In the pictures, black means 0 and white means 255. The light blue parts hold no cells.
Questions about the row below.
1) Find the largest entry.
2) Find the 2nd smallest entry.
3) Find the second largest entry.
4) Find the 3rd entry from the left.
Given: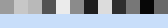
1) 235
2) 30
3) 220
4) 185
